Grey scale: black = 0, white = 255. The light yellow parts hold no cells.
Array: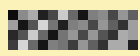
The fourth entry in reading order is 32
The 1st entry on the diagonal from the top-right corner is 96
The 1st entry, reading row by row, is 12
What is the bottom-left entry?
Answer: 61
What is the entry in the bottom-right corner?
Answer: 32
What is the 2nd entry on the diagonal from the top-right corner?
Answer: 50
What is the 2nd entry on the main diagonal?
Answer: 21
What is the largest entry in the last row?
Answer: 214
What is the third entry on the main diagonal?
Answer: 203
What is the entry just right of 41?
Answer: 84
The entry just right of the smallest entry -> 139
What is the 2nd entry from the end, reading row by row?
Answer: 171

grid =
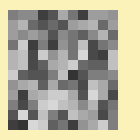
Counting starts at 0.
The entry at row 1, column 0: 157
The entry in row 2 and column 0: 157
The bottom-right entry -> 126
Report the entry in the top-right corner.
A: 147
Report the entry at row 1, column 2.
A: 106
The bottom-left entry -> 62
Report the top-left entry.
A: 126
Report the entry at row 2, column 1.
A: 138

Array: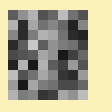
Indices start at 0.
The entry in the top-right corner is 83
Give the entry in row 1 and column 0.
178
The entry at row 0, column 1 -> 145
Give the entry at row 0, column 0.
93
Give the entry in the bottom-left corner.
178
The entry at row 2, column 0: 133
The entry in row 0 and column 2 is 178
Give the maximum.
200
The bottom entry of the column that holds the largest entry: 133
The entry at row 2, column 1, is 43
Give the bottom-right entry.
188

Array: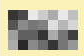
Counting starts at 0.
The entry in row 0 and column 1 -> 73
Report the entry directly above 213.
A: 192
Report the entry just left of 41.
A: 171
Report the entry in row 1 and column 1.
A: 138
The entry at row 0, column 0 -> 53
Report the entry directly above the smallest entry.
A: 97
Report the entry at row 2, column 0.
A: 159
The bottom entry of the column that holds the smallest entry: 41

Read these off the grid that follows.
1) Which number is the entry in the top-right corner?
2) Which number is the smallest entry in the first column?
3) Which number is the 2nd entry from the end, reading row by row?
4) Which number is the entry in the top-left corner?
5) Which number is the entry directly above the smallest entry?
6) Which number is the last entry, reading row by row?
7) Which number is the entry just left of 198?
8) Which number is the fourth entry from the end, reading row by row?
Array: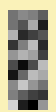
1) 94
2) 20
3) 0
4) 115
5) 64
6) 149
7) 137
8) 210

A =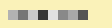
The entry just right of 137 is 168
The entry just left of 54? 201

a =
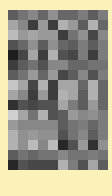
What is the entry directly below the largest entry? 153
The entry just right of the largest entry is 165
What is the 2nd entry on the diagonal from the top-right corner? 177
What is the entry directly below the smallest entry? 61
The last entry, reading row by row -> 93
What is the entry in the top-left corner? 93
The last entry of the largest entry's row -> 124
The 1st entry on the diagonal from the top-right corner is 124
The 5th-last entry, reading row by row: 177
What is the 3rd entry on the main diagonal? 165
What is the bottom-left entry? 39
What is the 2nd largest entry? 198
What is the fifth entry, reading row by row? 144
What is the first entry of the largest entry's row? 208
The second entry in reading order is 115
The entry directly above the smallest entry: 82
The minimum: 30
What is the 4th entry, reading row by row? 103
